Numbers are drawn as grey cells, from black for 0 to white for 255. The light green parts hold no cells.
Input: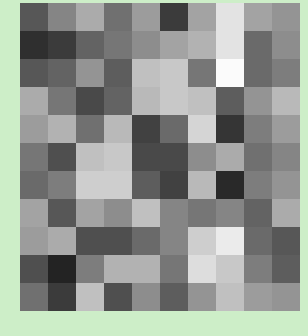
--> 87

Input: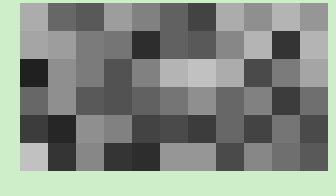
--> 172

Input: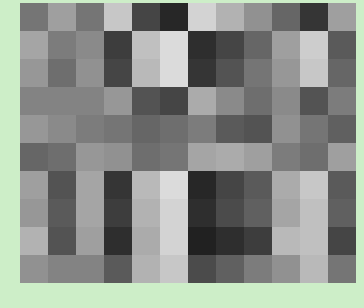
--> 117

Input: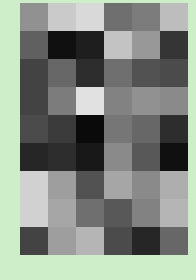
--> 145

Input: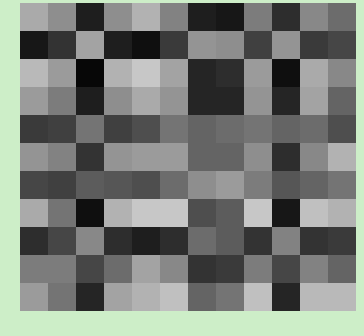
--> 170

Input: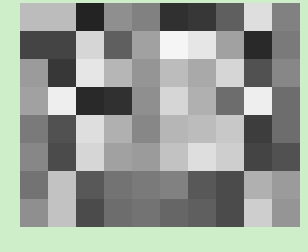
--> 188

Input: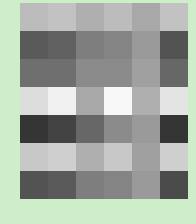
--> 188
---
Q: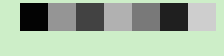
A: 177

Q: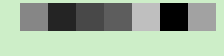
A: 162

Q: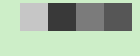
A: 123

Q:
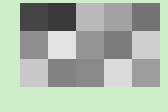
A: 220

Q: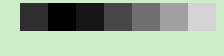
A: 160

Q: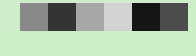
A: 167
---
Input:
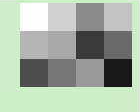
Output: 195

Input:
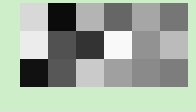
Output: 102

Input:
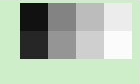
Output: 236

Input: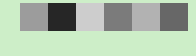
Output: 123

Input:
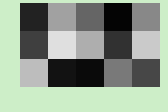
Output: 4

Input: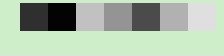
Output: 148

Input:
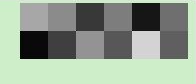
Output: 125

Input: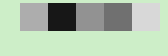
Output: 112

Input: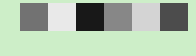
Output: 135
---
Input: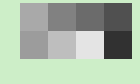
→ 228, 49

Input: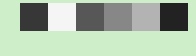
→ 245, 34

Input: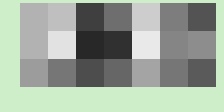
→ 233, 40

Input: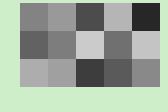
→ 203, 39

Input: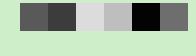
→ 220, 3

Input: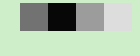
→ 221, 7
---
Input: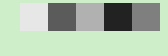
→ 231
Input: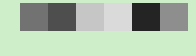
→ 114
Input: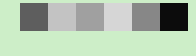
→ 94
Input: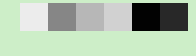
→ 236
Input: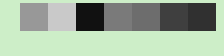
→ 152
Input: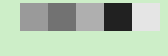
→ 154
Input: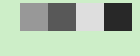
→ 152
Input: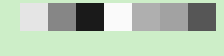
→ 229
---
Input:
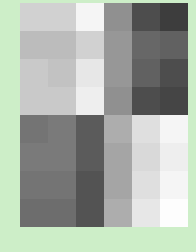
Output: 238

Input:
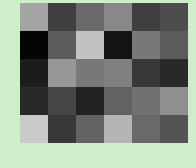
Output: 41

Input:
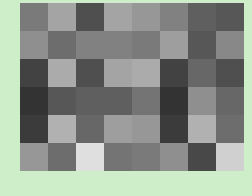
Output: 103

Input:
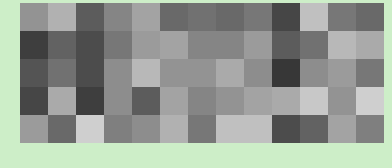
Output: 119

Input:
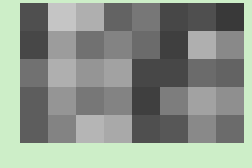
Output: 99

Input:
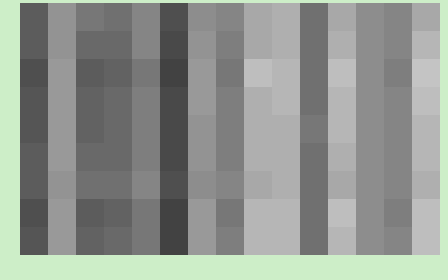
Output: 175

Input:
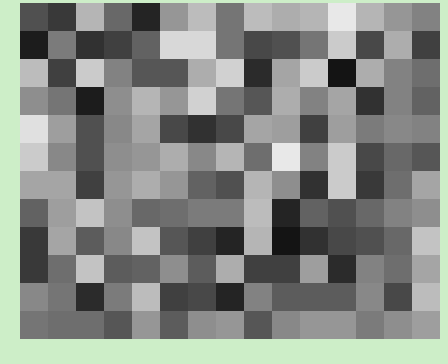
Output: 165

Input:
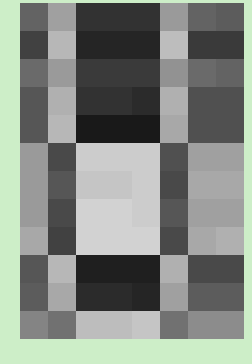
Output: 73
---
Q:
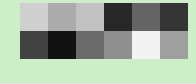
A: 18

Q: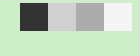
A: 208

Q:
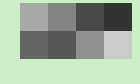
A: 87

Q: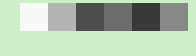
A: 180

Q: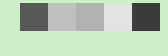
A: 191

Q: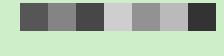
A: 132
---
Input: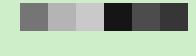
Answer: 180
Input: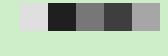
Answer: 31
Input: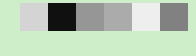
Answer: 16
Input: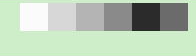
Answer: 215
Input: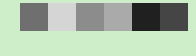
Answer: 213
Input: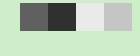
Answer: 48
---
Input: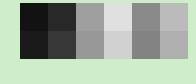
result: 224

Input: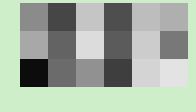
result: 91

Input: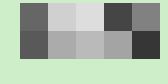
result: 221

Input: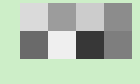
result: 156

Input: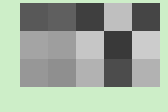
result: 198

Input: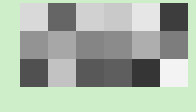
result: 139

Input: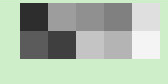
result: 144
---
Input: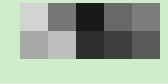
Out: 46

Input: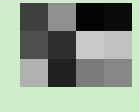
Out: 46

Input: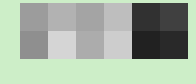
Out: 205

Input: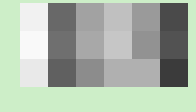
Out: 198

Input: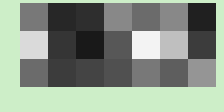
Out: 243

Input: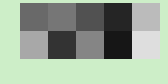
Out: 133

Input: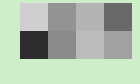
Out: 139

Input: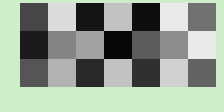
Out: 91

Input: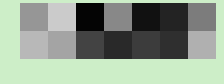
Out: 60
